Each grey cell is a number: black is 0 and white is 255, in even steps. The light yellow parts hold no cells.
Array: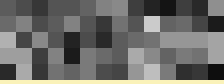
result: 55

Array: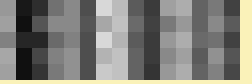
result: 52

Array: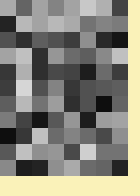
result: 35

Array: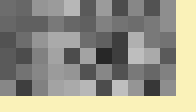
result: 129

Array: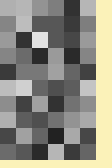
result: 42

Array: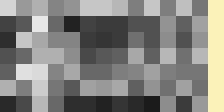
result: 183
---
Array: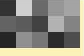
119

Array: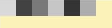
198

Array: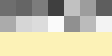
144

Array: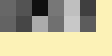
112

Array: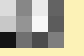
112

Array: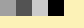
83
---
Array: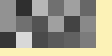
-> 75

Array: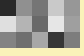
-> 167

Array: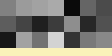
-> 114

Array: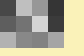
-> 130

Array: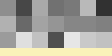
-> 193

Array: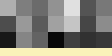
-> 99

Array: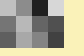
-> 132

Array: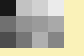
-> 175

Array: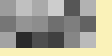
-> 78
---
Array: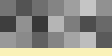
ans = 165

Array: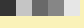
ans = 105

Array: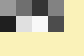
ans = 224

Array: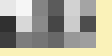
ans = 104

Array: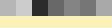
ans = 132

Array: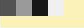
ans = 154

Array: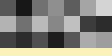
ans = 87

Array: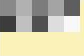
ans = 80
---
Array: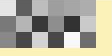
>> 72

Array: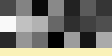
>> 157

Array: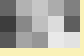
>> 150

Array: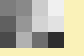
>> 177

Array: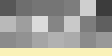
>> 171

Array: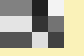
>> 84
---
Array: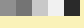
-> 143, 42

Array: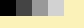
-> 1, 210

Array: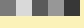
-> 122, 55

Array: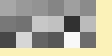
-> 167, 108

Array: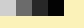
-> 207, 3

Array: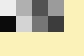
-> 237, 60

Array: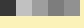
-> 55, 145
